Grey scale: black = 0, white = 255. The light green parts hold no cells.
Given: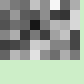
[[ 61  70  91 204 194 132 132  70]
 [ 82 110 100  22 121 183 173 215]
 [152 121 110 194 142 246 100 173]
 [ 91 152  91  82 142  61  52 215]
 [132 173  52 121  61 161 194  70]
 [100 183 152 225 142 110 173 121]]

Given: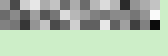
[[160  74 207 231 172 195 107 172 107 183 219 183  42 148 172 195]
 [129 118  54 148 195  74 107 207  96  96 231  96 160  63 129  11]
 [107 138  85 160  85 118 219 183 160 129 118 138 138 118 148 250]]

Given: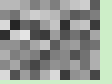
[[217  37 103  81 157 196  46 184 196  58]
 [217  81 157 103 175 217  58 145 157  70]
 [136 114 184 206 196 184 136  91 103 126]
 [175 126 145 126  70 126 136  81 114 175]
 [145 145 114 166 196  91 145 157 103 114]
 [136 166 103  70 114 145 136 166 114 175]
 [184 184 166 126 157 126 175 196 206  91]
 [ 46 206 228  70  58 157  81 114  81 166]]

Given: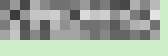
[[153  59 153 197 197 206 153  71 218 197 206 144 185 123  90 228]
 [101 153  71 176 135 113 113 123 153 101 123  80  71 176 135 185]
 [123 185  80 176  80 185 144 164 113 113 123  90 135 176 185 113]
 [164 197  90 135  90 164 164 164 144 113 135 101 101 123 101 164]]

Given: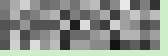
[[ 83  94 149  83  83  83 188  29 220  94  60 208 159 137  72  94]
 [126 170 208 149 106 115 149 115 170 188  83 137 231  72 126  50]
 [115 179 106 126 159 179  60 126  94 126 170  60 159 197 149 188]
 [ 94 197  72 115 137 170  50 106 106 149 170  60 179 179 126 159]
 [ 83 208  94 220 149 188  41 159 159 137 137  18  72  94  50 115]]

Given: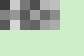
[[131 150  90 160 109 140]
 [ 59 203 120  78 182 191]
 [ 90 214 109 100 160 171]]

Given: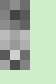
[[130  68  89]
 [164  78 130]
 [141 119  99]
 [119 141 109]
 [175 153 175]
 [187 164 187]
 [ 89 208 109]]

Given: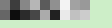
[[102  13  43  71 171  33 234 193 204]
 [125  61 135 182  91 144 243 162 153]]

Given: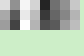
[[157  67 254 180  79  90 157 189]
 [169  90 233 189  57 102 134 180]
 [222 145 245 212  36 112 145 200]]
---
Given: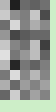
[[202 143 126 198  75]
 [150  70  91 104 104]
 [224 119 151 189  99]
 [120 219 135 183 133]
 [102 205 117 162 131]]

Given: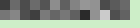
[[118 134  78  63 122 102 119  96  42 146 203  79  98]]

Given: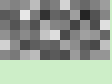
[[ 89  98 231 122  50 100  87 159  36  83 133]
 [145 113 138 115 196 221  73 130 160 150 101]
 [135 121 172 187  80  90  76 155 101 149 149]]

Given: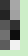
[[ 35 161]
 [113  13]]

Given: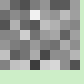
[[109 139 123 241 160 148 187 159]
 [133 135 206 114 155 166  98 160]
 [193  94 116 171  72 142 140 181]]

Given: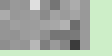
[[171 152 155 159 139 162 155 164 153]
 [149 147 156 159 144 118 119 122 154]]

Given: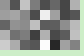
[[158 165 136  76 238 160  70  85]
 [178 113 125  63 177  73  92 192]]

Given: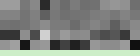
[[132 131 116 128  96 120 112 115 116 124 128 120 131 120]
 [ 52  52 142  75 208 130 154 137 140  94  77  86  57 143]]

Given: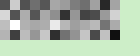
[[215  83 173  85 169 143  50 150  67  76 154 210]
 [180  63 188 150 199  47 114 147 197  74 193  16]]
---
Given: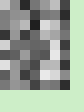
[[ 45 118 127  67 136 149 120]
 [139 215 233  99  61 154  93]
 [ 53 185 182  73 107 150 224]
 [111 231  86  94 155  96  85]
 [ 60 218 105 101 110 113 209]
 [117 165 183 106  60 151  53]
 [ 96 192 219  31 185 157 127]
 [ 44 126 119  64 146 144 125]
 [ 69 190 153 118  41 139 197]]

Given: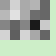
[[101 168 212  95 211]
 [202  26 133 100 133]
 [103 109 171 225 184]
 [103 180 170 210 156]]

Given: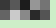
[[ 84  41 137 202 100]
 [116 150  28  88  56]]

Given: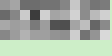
[[217 148 115 206 143 147 159 159 178 156 135]
 [138 102 190 164  79  81 157 122 164 158 168]
 [208 186 140 210 172 164 208  60 203 134 106]
 [123 117 140 199 133 115 115 109 109 165 151]]

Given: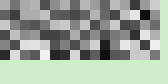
[[119 203 200  93  87  15  92  51 214  48  36 241  88 109 220  42]
 [238  63 203 231 132  31 209 147  75 126  82 204 226 223  77 133]
 [175 228  48 137 119  79 139  86 172  84  67  67 151 138 191  73]
 [107 155  83  70 201 138  77 196 130 201 189 118  84  95 129 200]
 [145  14 229 193  69 103 179  98  72  88  91 193 172 171  62  97]
 [204 155  58 161 188  98 156 183 103 176 141  79 179 169 115 174]]

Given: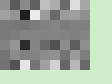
[[105 183 102 209 160 116 230  83 114]
 [127 154 116 145 140 131 129 139 116]
 [143  93 140  81 104 133  43 150 130]
 [133 128 130 132 131 132 132 125 121]
 [127 128 124 132 128 124 117 120 121]
 [143 158 154 105 155 235  30 148 161]
 [167 221 106 173 191  96 138  91 145]]

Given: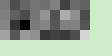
[[213  78  58  65  55 144 153  86 162]
 [ 84 129 128  88 133 122   3  51 135]
 [ 75 144 173  82 148 118  75  95 127]
 [ 98 106  66 129 112 118 102  78 120]]
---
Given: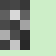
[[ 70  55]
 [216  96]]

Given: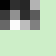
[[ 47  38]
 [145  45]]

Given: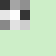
[[165 144]
 [253  52]]

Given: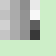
[[171 142]
 [171 147]]

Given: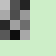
[[ 81  35]
 [ 77 153]]

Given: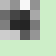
[[146 247]
 [ 69  51]]

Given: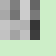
[[127 206]
 [117 204]]
